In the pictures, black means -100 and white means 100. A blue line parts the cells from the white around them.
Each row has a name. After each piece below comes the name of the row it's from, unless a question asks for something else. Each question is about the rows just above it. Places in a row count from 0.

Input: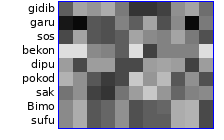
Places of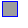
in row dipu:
0 2 3 6 8 10
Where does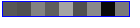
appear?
garu
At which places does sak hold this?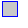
6
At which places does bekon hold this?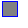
3 7 8 9
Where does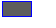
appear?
sufu

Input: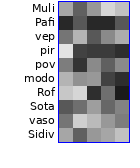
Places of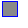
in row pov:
2 4
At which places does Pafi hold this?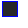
0 2 3
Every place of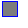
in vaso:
4
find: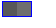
Sota

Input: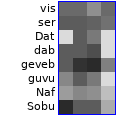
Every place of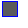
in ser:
0 1
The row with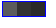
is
geveb
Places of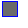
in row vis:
0 1 3
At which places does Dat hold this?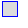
0 3
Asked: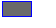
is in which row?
vis
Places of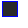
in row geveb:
2

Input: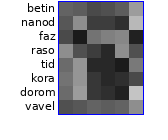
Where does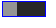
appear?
tid
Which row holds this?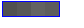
vavel
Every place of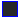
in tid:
2 3
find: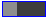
nanod
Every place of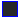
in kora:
3

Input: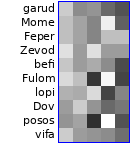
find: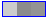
garud
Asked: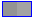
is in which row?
posos
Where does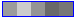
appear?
Dov
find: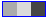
lopi
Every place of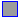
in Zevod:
1 3 4
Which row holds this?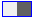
Mome
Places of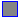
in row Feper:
2

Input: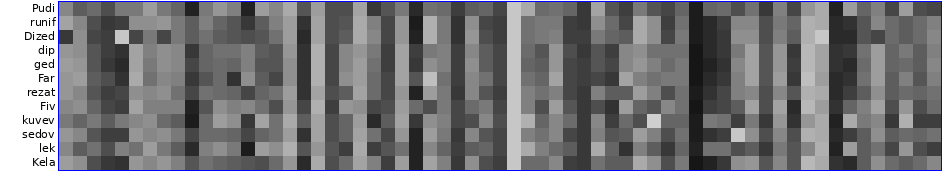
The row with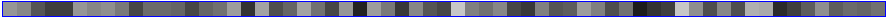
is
sedov
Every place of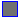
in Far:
6 27 30 33 42 57
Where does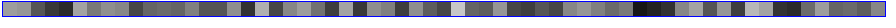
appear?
ged
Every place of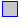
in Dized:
4 32 54
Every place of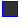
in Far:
4 12 17 56
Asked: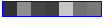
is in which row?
runif
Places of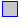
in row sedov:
32 48

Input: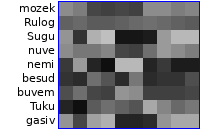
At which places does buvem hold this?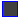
3 6 7 8
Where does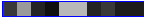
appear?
nemi
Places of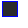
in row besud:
1 4 6
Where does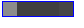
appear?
buvem

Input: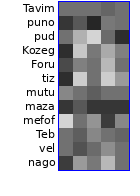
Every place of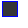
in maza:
0 2 3 4
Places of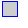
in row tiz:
1 3
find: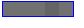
Tavim
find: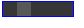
maza
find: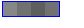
mutu
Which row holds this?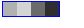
pud
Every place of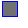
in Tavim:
0 1 2 4

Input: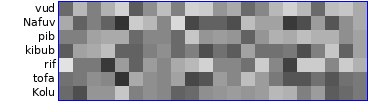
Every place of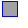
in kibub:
1 13 21
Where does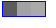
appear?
kibub
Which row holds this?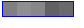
Kolu
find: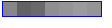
Kolu
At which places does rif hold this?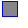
7 11 12 15 19

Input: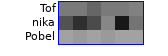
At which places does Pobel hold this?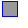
1 3
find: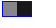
nika
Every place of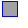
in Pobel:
0 2 4 5
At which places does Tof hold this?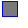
0 1 3 4
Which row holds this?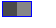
nika
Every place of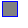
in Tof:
5

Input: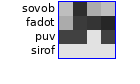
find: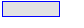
sirof
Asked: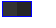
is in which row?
fadot
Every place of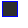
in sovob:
1
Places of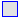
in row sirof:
0 1 2 3
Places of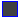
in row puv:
0 1 3
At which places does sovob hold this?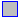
0 3
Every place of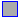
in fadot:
0

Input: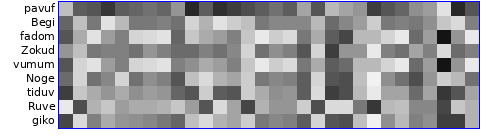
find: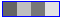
Begi
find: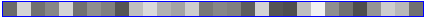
Noge
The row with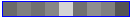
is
Zokud
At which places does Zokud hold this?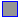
0 6 20 21
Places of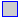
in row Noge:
13 27
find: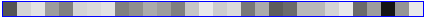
vumum

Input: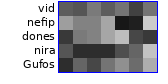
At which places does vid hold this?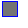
4 6
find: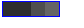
nira
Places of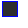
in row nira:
1 2 3
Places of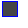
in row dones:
5

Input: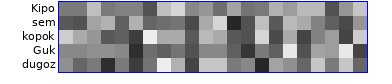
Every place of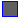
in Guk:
7 12 15
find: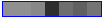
Guk
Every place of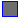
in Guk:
6
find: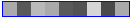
kopok
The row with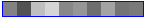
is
Kipo
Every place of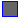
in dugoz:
1 17 21
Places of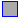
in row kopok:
1 7 8 11 16

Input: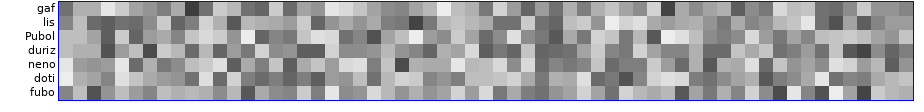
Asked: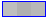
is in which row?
fubo
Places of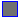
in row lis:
4 31 32 34 54
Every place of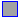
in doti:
2 48

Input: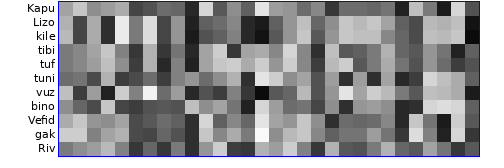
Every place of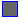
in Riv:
6 24
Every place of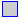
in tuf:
12 14 16 20
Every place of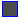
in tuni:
2 5

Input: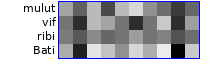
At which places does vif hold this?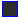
1 5 8
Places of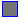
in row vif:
0 4 6

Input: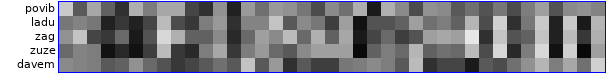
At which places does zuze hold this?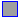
18 19 20 38
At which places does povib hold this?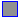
11 16 26 37
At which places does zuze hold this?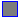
2 10 13 23 33
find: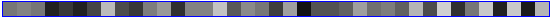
ladu
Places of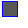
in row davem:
3 10 12 14 17 24 30

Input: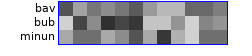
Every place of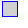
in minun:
9
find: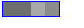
minun
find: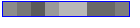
bav
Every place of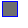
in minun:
1 2 10 11
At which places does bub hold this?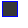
5
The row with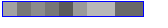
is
bav

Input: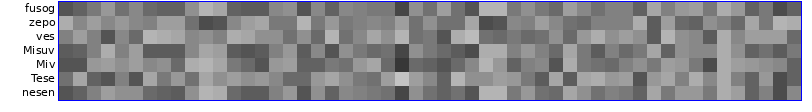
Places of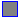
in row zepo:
6 21 23 33 38 39 40 47
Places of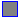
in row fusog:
21 39 40 43
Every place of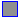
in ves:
10 14 15 17 23 35 39 41 44

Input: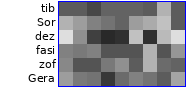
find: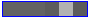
tib
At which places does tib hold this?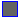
3 4 5
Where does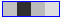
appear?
dez
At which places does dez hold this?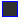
4 6
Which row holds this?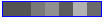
zof
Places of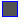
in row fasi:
3 4 5 7
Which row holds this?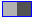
fasi

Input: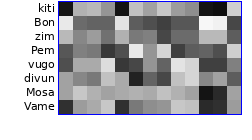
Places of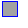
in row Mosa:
0 3 9 12
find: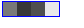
Pem

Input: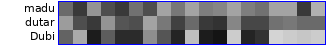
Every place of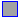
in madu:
7 9 12 15 16
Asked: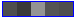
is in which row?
dutar
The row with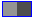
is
madu
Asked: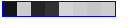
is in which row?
Dubi
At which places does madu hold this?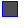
3 6

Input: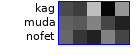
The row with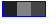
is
nofet
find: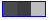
kag
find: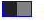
nofet

